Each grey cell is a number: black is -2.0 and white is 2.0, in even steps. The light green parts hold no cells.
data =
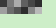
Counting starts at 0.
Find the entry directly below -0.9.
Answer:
0.1
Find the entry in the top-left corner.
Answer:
-1.1
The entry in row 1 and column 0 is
0.5
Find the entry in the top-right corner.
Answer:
-1.3

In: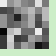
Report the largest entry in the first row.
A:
1.7
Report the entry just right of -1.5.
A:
-0.1
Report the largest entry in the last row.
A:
1.1
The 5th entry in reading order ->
-0.1
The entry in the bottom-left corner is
-1.1
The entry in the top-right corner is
-0.1
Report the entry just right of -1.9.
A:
0.9
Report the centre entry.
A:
0.1
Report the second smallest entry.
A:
-1.7
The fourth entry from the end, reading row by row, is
0.5
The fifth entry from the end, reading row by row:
-0.5
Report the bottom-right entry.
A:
-1.3
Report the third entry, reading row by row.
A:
0.7

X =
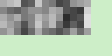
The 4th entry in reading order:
-0.7
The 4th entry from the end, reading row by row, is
-0.3
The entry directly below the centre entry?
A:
0.3
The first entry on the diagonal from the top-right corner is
0.7
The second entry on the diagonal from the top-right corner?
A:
-1.1
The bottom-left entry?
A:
0.3
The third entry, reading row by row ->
1.1
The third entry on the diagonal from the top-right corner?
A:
-0.9
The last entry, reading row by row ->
0.5
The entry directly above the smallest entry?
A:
-0.7
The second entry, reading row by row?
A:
0.9
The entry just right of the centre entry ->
0.9
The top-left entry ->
0.7
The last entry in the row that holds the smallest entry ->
1.5
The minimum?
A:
-1.3
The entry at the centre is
0.5
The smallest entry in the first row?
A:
-0.9
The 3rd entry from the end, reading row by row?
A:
0.5

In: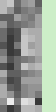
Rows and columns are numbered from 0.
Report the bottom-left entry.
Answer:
-0.3
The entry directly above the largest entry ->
0.3
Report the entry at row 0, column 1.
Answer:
1.1
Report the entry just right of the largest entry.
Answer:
-0.1
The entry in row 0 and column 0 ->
0.9
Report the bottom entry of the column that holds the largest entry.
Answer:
-1.1
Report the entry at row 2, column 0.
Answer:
-0.5
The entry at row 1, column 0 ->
0.9
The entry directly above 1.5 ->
0.1
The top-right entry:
-0.5
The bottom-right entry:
0.7
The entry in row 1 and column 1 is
0.3
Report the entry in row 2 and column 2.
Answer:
0.5
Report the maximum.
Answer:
1.7
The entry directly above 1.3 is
0.3
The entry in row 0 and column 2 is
-0.3
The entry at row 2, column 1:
-0.5
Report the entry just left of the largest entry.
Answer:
0.3

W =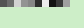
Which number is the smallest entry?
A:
-1.7
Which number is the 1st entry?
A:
-0.7
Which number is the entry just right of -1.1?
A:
0.5

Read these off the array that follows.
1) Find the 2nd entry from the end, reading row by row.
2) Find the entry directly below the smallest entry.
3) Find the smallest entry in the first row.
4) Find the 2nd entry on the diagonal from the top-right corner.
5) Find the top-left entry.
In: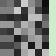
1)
-1.4
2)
-1.6
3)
-1.8
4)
-1.0
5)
-0.4

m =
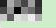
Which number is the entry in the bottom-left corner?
1.1
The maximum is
1.7
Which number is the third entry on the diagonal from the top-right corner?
1.3
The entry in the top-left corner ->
-1.5
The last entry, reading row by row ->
0.7
